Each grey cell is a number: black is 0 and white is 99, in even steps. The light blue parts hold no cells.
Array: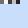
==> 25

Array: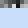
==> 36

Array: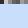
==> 55

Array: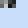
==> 8

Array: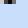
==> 3

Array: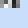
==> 79

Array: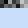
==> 32

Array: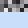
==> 29

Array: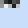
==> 71

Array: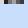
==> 46
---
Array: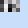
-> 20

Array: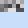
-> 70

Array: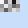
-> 95

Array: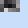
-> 52

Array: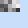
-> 54

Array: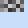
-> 53

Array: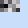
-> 33

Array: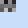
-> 59

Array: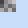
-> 26

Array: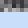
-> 52
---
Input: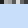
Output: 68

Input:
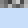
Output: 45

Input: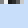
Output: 94

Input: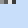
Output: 34

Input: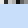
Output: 17

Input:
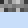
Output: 24

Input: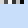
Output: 31

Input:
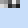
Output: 74
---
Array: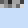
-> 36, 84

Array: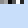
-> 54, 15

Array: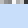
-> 73, 21

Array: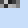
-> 29, 50

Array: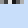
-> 57, 68

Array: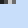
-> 12, 42

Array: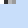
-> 99, 60

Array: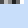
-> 30, 98
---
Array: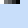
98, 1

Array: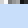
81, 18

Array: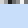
82, 46

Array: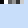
3, 79

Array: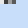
90, 35

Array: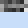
40, 89

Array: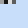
62, 36

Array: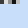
23, 74

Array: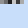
56, 66
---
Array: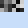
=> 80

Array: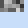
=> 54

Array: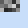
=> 64

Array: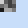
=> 47

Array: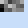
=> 63

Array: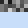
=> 47

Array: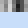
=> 62
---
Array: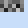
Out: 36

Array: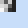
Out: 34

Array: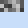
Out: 70

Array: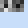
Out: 28

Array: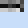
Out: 48

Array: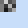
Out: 81

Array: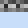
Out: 48
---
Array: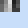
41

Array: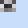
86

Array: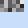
48

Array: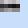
19

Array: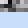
31

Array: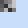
36

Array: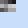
70

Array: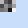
29
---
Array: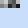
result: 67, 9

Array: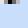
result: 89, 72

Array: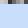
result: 79, 30

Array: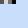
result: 33, 3

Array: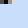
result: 31, 85

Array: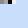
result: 53, 93

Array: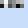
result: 63, 41
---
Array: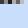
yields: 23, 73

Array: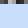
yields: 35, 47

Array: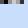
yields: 31, 20

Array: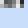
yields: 85, 43

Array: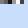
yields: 48, 26

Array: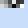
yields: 67, 99

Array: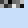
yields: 24, 7

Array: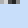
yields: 68, 52
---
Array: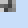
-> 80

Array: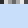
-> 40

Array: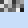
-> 39

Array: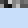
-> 51

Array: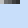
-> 42

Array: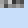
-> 57
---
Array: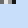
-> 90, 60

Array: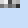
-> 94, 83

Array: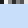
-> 94, 89

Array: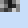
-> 78, 73

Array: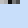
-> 74, 68

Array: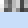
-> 98, 93
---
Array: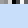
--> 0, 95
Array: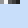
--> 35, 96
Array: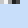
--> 60, 95
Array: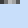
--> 73, 73
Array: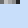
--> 65, 76
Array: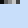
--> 55, 77
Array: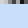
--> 26, 82
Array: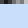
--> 43, 76
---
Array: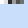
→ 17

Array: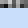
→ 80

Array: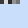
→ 17

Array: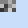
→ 68

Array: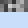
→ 47

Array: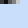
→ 35

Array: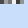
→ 46

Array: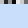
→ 58

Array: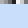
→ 40
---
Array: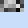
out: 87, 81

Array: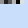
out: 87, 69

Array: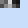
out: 84, 69

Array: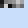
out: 81, 76

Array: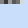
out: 84, 61

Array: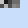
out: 76, 70
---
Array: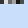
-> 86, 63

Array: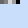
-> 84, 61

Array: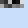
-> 85, 74

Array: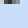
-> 80, 57

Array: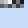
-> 94, 78

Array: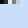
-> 90, 78

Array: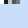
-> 98, 76
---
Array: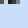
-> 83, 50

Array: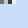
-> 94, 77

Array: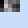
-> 78, 66

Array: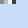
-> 94, 74

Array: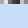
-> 88, 77

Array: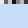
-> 90, 78

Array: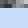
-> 77, 66
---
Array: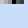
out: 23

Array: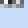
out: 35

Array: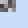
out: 31

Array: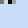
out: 47

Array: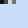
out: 29

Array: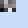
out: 17
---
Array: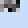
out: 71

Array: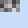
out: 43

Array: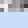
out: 68

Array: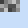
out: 25

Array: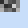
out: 18

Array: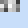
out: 49

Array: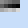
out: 54
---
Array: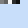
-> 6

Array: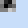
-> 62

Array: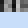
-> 43

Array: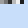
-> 12

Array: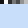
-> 74

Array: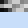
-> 57

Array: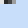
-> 61

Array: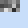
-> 44
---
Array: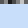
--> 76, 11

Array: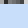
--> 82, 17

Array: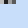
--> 74, 13

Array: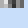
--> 89, 19

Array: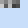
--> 79, 24

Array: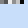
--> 92, 3

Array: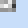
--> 96, 22

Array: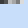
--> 85, 23
